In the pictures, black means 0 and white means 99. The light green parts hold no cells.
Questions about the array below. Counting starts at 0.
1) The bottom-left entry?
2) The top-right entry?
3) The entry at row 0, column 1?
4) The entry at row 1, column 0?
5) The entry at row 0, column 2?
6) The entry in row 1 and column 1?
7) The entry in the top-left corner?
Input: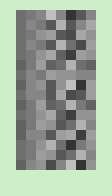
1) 38
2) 52
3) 47
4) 43
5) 52
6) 52
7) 43

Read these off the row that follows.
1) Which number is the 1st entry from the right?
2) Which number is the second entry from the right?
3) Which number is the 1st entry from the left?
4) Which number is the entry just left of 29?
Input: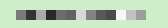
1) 61
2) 75
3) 47
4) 34

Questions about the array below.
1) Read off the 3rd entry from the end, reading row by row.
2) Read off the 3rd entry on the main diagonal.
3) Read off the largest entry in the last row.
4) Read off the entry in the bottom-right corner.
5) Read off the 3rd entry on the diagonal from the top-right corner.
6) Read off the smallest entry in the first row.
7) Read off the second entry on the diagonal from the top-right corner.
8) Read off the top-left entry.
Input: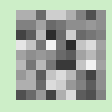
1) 36
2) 72
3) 85
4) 50
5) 41
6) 31
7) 59
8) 68

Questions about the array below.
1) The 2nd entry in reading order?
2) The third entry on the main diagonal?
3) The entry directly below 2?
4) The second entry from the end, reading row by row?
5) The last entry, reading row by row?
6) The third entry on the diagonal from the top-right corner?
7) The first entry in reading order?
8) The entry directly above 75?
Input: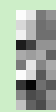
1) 89
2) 43
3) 29
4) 29
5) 52
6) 71
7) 98
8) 52

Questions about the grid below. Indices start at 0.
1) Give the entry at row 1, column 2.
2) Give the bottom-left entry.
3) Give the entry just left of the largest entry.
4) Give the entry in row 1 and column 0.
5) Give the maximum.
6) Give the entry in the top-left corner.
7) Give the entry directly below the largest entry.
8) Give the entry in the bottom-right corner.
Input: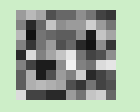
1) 40
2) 85
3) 55
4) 50
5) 94
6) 60
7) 50
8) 40

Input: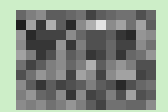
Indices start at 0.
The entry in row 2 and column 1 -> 16
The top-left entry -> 40
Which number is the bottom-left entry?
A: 54
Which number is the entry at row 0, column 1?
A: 49
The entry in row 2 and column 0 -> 58
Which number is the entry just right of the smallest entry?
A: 63
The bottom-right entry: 54
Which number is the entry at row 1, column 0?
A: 12
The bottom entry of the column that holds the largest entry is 26
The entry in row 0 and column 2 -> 54
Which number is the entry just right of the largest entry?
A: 54
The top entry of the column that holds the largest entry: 36
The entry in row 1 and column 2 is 21
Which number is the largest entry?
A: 88
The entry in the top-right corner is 40
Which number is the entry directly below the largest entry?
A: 31
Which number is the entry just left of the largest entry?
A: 68
